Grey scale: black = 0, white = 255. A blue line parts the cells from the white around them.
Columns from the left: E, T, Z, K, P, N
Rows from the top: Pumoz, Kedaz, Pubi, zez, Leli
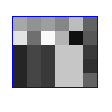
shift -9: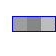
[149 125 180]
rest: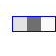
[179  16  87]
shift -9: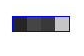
[ 28  60  48 189]
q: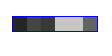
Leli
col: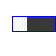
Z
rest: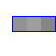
[189  99]

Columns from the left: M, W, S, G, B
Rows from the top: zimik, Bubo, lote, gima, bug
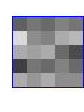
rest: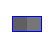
[106 130 118]
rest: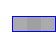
[106  75]
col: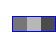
B
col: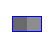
B

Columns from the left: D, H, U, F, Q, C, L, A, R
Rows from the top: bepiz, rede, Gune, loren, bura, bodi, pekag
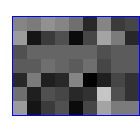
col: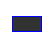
R
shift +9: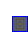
[100]
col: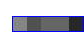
F

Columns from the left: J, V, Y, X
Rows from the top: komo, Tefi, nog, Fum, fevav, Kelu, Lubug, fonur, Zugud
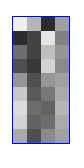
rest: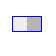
[ 44 160]
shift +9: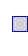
[220]
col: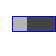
V
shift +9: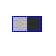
[190  53]

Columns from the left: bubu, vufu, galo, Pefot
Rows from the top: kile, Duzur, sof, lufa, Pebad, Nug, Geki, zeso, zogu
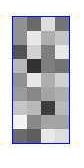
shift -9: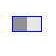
[136 223]
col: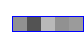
bubu
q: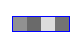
kile
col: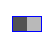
bubu
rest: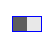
[220]
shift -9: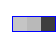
[188 176  53]

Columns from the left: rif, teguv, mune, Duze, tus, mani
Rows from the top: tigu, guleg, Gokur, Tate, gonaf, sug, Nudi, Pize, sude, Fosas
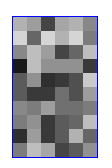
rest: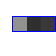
[ 80 202]
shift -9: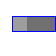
[148 103 103]
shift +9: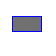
[121 121]
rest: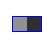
[ 57  80 202]

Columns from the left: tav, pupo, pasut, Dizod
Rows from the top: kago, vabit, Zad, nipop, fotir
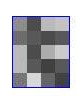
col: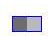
tav
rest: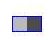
[173 203]
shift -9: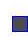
[67]
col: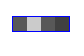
Dizod
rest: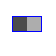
[203]
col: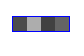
pasut
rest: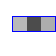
[203]

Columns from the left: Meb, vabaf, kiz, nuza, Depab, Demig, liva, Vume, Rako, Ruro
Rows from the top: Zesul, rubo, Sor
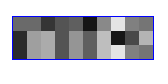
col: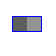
Depab
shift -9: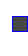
[63]
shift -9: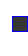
[44]
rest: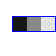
[128 117]
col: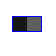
Demig
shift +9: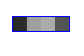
[ 52 168 180  93]

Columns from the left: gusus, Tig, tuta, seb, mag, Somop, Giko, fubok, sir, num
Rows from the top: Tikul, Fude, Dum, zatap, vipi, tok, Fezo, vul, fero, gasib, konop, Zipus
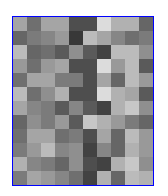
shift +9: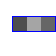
[ 87 174 111]
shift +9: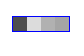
[ 87 229 186 174]
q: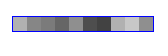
konop

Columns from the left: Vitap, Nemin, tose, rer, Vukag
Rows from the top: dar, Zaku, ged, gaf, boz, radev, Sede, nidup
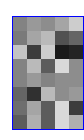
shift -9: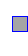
[156]
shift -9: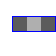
[ 83 166  83]
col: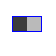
Nemin
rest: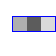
[175]
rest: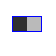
[141 153]
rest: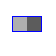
[217 175]

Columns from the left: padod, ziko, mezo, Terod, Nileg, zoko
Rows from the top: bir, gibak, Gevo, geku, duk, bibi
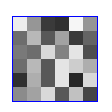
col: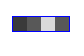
mezo
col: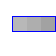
ziko
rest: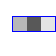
[205 174]
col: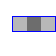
ziko
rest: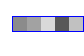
[69]
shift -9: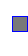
[112]

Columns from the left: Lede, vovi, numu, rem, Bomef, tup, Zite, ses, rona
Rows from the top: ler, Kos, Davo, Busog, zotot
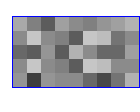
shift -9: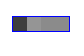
[ 53 140 130 130]
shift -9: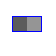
[ 83 140]
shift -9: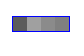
[ 83 151 130 119]
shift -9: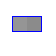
[140 130]
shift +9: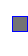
[125]

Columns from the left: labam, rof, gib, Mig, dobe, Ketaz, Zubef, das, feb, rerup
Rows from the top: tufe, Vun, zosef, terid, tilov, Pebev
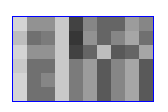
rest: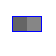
[166 112]
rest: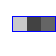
[189  89 101 166]
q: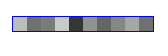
Vun

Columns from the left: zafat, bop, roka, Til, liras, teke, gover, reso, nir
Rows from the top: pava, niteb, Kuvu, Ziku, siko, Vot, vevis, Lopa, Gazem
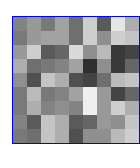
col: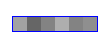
Til
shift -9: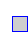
[197]
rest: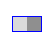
[186  57  68]

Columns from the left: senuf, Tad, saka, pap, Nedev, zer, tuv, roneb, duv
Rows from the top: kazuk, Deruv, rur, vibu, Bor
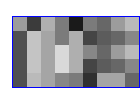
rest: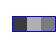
[ 26 123 103 156 186]
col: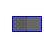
tuv
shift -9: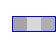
[156 208 166]
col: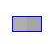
saka
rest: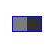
[165 165 103]
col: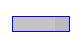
Tad
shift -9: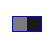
[114  17]

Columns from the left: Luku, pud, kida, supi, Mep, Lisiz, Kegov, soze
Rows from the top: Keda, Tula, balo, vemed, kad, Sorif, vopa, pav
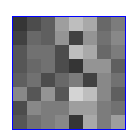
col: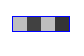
Mep
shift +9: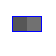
[ 95 122]
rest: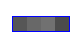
[ 53 148 148  95]

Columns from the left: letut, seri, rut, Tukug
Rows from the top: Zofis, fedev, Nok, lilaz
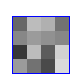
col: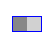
Tukug
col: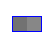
Tukug

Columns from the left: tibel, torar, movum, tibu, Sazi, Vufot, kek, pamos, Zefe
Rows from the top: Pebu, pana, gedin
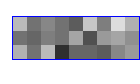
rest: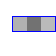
[ 47 102 102  92 135 154]
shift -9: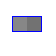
[126 105]
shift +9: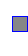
[144]
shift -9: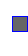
[93]
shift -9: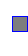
[117]
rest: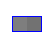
[165  80 154 165 144]

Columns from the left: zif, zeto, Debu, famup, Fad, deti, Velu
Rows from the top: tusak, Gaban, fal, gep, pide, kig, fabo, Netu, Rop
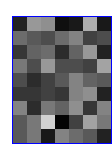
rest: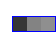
[34]
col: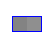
Fad

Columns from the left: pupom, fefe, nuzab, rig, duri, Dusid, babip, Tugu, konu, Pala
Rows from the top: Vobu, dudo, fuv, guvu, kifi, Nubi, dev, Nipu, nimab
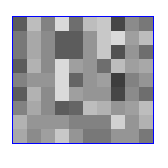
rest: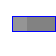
[130 209 149 178]
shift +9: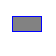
[139 139]

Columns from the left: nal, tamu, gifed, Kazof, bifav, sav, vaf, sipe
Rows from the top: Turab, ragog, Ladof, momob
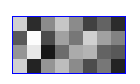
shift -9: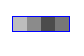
[180 130  67 110]
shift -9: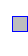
[180]
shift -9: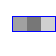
[152 110 199]

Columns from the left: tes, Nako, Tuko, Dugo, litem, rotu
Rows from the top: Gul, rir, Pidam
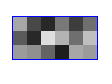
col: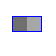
litem
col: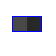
Nako
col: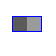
tes
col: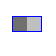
rotu
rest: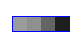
[167 155]
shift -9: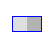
[213 170]

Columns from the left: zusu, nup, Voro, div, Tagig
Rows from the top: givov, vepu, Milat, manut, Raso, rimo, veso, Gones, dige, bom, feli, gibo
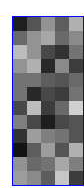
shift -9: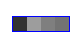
[ 41 148 118 106]
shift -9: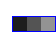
[ 21  75 138]
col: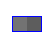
Voro
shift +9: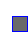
[114]
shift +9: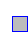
[197]
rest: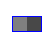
[30 72 84]

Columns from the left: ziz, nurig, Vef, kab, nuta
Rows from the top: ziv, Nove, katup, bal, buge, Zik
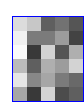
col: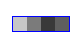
nurig
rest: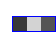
[175]
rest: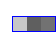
[85]
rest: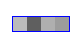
[211]
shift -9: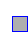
[166]
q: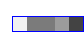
Nove

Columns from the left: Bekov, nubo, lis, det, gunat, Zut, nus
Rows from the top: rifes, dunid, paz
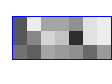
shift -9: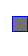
[105]
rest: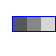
[194  45 225 236]
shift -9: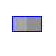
[156 135]
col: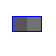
Bekov
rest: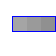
[105 154]
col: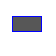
Bekov
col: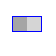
lis

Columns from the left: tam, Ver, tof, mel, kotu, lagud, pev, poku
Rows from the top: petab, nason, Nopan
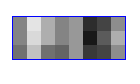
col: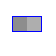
poku
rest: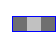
[100 152  57  68 141]
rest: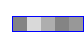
[ 24  91 174]
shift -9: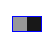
[143  15]
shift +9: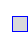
[226]
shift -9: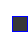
[48]
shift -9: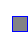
[123]

